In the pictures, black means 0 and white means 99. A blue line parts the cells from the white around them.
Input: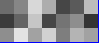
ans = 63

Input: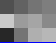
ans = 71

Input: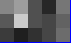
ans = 42

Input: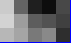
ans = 18

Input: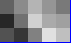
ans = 74

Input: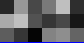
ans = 39

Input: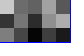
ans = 10

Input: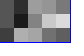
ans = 37

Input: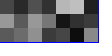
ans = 53

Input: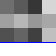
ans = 74
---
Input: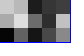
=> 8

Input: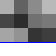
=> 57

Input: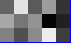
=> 54

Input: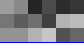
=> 77

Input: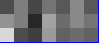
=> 38

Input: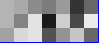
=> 57
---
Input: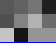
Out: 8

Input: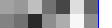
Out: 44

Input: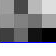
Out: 41

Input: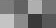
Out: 54

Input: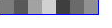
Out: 34

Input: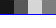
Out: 34

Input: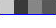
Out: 22

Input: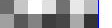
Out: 34

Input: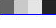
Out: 78

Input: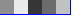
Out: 91
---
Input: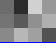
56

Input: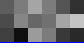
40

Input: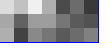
61

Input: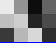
14

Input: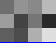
46

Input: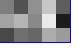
53

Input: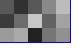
77

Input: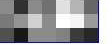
81
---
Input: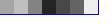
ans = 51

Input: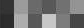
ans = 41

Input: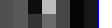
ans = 5

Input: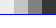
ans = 50

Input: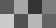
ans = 20

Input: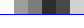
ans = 48

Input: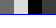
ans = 0
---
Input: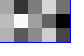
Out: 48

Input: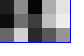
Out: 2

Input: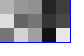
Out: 56

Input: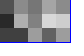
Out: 46

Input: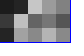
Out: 77

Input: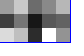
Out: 42

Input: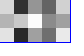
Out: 58

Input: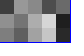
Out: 53

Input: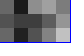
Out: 55
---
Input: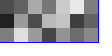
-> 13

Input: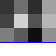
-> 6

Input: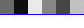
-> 6

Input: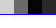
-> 2

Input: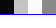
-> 3

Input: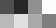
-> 15

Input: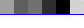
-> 0
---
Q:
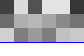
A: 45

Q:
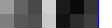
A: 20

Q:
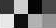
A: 28

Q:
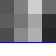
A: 18

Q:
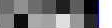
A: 1

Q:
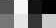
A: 1

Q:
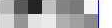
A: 95

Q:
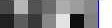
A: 53

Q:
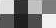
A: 48
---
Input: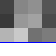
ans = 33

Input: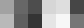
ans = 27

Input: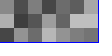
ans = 65

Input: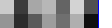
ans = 31

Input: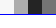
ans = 45

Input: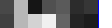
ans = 21
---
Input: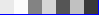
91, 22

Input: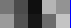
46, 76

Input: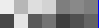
92, 39

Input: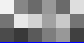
94, 25

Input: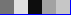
45, 77

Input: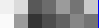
93, 45

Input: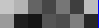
77, 15
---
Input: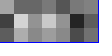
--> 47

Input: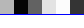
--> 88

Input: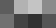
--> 54

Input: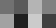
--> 50

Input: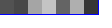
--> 76

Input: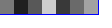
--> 80

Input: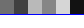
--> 52

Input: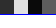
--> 36

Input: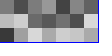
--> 59
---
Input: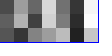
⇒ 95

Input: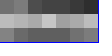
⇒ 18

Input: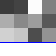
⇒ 50

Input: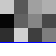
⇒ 68

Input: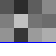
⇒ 53

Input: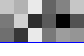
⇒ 77
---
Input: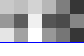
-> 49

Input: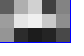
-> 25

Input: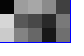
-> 54

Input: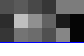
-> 48

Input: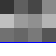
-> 27

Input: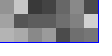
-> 53

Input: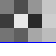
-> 58

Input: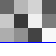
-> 82

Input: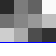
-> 38

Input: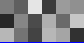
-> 60
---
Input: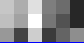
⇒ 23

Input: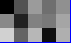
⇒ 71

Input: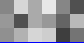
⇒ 80

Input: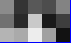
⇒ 92

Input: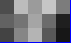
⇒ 70

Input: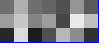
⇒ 71
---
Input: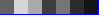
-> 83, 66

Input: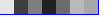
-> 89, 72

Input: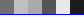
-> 90, 74

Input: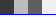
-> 93, 73

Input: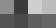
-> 80, 73

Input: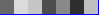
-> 85, 77

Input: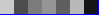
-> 79, 72
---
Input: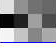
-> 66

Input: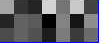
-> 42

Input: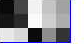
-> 20

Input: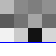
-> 83

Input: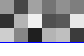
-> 23

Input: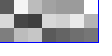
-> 46

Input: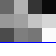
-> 97

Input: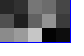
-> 5

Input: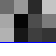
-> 20
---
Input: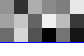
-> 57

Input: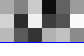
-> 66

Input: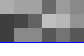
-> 67

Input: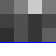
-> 37

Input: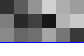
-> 19

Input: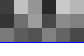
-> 24
